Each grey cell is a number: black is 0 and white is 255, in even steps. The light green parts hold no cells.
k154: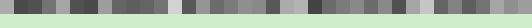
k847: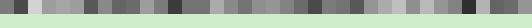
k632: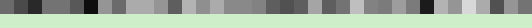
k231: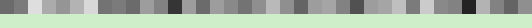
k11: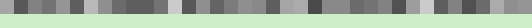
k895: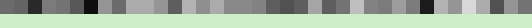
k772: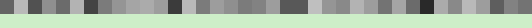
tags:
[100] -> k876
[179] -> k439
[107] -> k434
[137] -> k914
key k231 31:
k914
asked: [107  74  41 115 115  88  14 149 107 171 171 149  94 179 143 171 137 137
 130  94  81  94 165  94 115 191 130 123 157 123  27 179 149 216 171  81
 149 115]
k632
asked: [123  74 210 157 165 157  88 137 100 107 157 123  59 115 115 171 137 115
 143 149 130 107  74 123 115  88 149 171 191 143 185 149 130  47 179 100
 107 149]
k847

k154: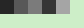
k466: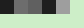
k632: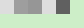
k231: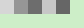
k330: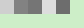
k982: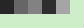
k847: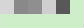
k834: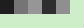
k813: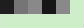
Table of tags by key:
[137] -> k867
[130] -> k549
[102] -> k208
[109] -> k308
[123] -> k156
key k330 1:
k549
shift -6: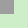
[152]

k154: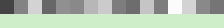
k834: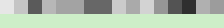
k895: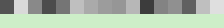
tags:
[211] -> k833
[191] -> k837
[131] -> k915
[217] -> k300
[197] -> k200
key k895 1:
k300
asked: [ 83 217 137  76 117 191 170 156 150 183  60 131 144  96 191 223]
k895
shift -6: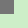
[111]
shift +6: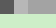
[ 96 189 169 169]
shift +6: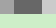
[169 109 109 209]

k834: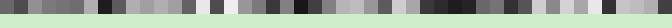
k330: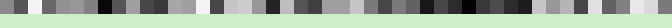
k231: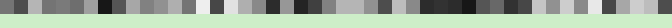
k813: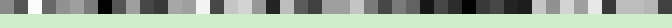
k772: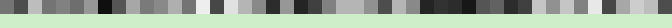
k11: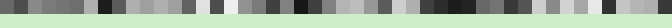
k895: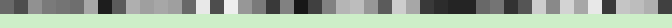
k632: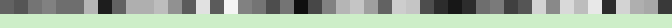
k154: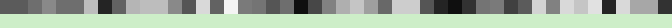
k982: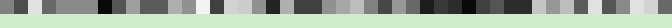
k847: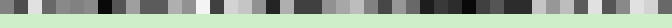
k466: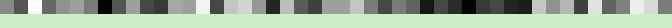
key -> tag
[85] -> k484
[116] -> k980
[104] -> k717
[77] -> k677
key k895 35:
k980
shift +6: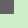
[104]
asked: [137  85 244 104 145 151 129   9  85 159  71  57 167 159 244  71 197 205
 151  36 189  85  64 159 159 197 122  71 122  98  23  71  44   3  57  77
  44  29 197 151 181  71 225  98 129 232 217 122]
k330
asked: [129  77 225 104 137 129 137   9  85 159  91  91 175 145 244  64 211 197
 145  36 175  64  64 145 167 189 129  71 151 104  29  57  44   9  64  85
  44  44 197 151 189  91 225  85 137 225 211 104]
k847

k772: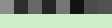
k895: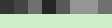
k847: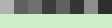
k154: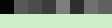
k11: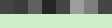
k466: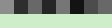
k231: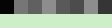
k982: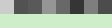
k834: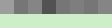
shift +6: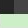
[44 75]
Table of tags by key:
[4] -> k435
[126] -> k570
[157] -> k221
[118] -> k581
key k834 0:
k221
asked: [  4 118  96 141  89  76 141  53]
k231
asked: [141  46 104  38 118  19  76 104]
k466
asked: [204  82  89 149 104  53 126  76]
k982

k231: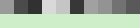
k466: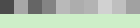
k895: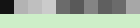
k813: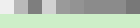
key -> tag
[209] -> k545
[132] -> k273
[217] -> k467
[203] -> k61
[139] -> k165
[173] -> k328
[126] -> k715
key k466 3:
k273
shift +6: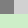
[132 215]
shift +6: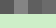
[ 95 138 101 113]
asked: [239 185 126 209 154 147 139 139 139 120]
k813
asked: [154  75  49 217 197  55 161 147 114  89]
k231
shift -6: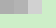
[167 173 203]
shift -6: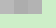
[179 167 173]

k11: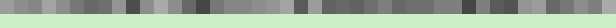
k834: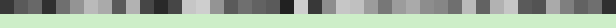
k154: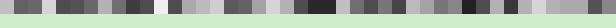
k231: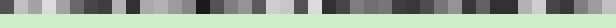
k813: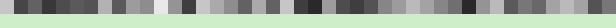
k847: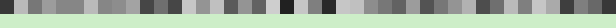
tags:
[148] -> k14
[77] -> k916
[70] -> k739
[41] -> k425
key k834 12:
k739
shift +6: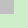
[198]
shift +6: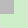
[192]
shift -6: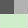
[ 84 172]
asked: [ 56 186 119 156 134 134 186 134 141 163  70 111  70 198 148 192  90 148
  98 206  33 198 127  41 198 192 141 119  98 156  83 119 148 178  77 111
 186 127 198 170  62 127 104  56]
k847
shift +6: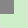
[140]

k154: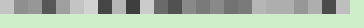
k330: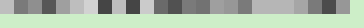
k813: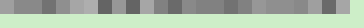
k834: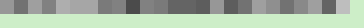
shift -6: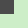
[69]
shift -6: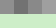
[137 108 131 153]
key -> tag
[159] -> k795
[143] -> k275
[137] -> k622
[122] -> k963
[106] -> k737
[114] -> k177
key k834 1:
k177
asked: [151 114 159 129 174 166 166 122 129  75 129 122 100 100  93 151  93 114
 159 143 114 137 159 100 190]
k834
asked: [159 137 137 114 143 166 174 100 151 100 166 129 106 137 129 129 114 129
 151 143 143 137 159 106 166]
k813
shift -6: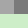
[160 116]

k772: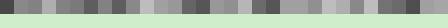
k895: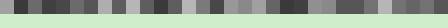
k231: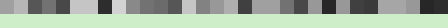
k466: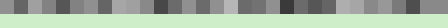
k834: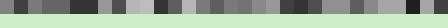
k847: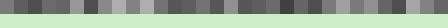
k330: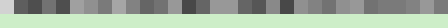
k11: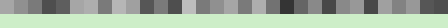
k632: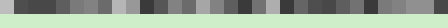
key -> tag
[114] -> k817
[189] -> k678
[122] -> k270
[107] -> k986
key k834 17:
k817
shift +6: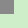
[143]
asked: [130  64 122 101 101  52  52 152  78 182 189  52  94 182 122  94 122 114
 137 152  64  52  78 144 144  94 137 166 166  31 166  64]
k834
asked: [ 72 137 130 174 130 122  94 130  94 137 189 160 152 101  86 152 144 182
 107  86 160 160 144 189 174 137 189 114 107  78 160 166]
k772
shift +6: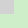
[216]
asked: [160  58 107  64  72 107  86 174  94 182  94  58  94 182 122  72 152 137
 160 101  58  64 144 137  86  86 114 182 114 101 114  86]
k895

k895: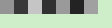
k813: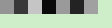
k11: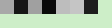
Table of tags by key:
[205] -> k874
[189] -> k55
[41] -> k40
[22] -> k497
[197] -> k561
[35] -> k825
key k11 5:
k561
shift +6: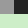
[160  41]
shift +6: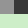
[154  62]
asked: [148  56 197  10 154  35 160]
k813
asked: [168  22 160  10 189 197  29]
k11

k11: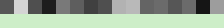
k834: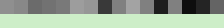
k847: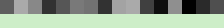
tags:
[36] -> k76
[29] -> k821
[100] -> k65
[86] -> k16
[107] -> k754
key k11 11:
k754
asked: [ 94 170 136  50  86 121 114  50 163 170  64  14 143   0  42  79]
k847

